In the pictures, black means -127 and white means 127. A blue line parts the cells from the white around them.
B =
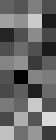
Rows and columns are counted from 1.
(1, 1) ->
-29
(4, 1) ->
-48
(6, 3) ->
5
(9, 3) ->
-43
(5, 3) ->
-69
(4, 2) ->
-19
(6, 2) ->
-124
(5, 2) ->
18
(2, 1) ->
32
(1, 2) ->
-42

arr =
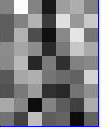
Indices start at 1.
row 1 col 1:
3
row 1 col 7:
1
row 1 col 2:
124
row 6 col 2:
39
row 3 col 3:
-50
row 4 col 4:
-86
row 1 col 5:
30
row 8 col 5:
-35
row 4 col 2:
37
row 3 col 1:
-34
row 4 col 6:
71
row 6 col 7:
83
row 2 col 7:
73
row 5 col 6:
1
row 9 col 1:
-13
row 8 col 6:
-63

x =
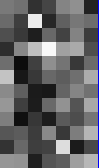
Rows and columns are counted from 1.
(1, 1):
-6
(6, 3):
-71
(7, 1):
10
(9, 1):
-1
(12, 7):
55
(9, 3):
-72
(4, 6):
42
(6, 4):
-23
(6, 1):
67
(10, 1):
-41
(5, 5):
-11
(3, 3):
-97
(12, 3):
-96
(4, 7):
-49
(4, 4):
121
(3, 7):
-67
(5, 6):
-71
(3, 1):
-48
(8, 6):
-43
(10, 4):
9
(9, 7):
-10
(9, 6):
-50
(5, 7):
-20
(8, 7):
40
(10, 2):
-35

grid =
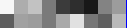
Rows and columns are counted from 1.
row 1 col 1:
119
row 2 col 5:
41
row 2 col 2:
33
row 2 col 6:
97
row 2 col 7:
-8

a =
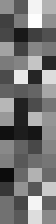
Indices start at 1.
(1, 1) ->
17
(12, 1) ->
0
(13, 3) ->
50
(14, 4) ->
75
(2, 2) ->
-2
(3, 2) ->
-103
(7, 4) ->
39
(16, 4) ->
9
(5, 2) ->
4
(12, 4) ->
-9
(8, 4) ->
-10
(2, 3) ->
125
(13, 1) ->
-115
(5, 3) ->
69
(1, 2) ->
-37
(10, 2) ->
-98
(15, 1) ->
-14
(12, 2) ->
-39
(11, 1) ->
9
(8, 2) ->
-94

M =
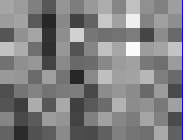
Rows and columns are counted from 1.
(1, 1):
37
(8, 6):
-64
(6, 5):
-12
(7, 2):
-10
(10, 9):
0
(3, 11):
-58
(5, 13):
27
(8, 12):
-6
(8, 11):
18
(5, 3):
23
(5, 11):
-7
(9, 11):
37
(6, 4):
31
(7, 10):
11
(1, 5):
21
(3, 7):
-8
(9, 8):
33
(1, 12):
1
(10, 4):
-34
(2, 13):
14
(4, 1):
66
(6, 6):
-89
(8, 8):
-19
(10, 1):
-28
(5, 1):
-13
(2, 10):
111
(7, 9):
22
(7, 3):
3
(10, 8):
-31
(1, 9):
5
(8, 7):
-38
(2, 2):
35
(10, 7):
-52
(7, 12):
27
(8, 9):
50
